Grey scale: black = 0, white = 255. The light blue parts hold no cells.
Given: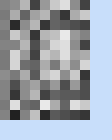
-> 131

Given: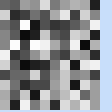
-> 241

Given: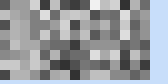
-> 179

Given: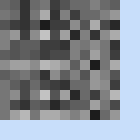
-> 183

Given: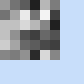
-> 145
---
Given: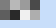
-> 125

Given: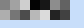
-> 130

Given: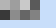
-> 180

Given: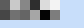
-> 92

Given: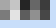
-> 167

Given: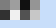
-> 125

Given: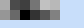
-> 172

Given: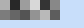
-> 176
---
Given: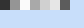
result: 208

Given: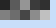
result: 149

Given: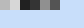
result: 52

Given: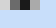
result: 107

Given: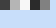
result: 247

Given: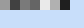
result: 234

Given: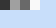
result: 160

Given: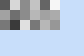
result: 195
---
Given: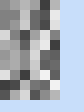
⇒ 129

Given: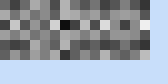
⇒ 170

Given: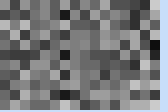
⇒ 69

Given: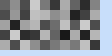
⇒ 76

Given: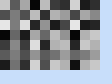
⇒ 79

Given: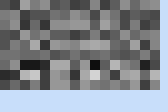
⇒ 124

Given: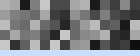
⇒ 155
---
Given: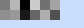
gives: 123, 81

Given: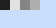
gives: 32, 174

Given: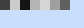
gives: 64, 96

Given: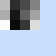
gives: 190, 221

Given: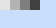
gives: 228, 65

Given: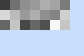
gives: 60, 197

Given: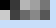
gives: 1, 87

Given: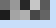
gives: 109, 100

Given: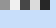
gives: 148, 39
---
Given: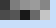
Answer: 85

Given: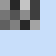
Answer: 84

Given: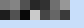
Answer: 81

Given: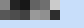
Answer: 77

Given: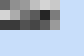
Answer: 172

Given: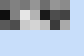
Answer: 129

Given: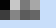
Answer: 133

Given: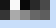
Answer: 170

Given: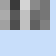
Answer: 88

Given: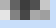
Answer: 130
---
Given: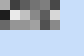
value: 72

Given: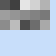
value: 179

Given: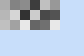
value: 152

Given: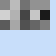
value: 146

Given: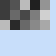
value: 148

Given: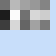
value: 132

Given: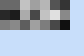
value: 52
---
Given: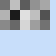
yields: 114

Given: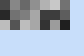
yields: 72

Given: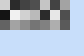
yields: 209

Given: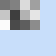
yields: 117

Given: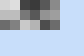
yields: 213

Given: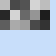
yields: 189

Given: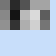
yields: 117
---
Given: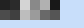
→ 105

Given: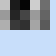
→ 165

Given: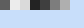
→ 125

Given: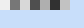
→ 49

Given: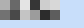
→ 44

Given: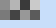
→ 152

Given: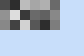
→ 45

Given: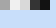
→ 52

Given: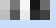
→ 43
